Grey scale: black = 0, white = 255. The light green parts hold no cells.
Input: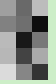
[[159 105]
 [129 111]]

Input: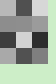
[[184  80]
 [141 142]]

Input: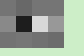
[[116 104]
 [137  29]]

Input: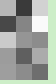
[[183  58]
 [ 72 133]]

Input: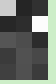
[[205  37]
 [ 39  45]]

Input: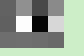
[[ 98 144]
 [ 96 253]]

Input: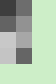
[[ 62 109]
 [ 99 146]]

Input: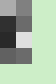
[[172 128]
 [ 48 107]]
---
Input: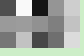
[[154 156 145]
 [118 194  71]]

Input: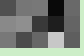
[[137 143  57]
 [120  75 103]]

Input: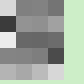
[[ 59 147 144]
 [236 104 103]]

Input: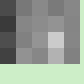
[[ 58 134 140]
 [ 78 129 148]]

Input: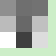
[[187 104 192]
 [254  63 220]]

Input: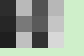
[[ 37 120  91]
 [ 32 192  50]]

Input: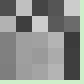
[[178  62 205]
 [129 159 160]]

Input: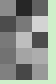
[[ 76 122 210]
 [122 190  76]]
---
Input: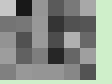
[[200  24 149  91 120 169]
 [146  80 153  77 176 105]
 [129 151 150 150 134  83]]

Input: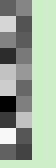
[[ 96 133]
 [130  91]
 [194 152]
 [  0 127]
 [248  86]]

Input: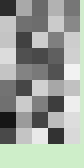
[[ 44 169 106 178 118]
 [195  65 205 127 205]
 [196 131 120  82 242]
 [112 203 127  61 237]
 [ 72 195 233  50 217]]

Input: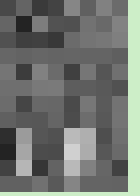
[[ 73 100  58  67 134  96 129 107]
 [ 81  63  65  56 107 116 119 127]
 [117  60 129 107  64 118  85 112]
 [108  69 104 103  74 119  90 115]
 [ 46 155  86  81 186 175  78 111]
 [ 66 182  54  99 185 129 102  66]]

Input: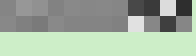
[[133 151 145 130 137 135 136 134  72  58 220  46]]

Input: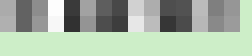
[[171  98 141 253  58 162  94  72 209 173  78  82 187 127 150]]

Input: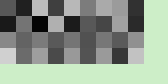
[[ 87  32 188  63 184 124 170 155  49]
 [136  99 123  89 117  81 119  90 144]]

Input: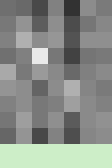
[[111 105  73 129  50 140 122]
 [129 176 140 150  83 143 143]
 [169 121 154 137 105 128 138]
 [129 141 120 127 159 138 129]
 [102 148  72 130  78 134 140]]

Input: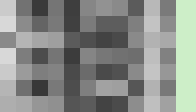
[[203 114  58 117  62 134 146 138  91 184 122]
 [137 181 166 159  91  79  67  74 138 178 169]
 [202 155 126 131  74 107  74  81 138 196 151]
 [174 169 150 144  85  91  67  75 141 191 161]]
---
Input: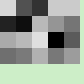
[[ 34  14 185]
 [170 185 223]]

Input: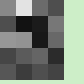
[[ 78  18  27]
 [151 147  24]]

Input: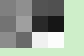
[[115 159  41]
 [140 105 240]]

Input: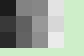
[[ 57  96 152]
 [ 42  99 143]]

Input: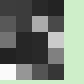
[[ 88  60 171]
 [115  38  41]]

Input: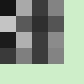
[[196  89  47]
 [ 28 176  60]]

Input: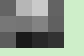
[[119 117 131]
 [ 92  25  40]]
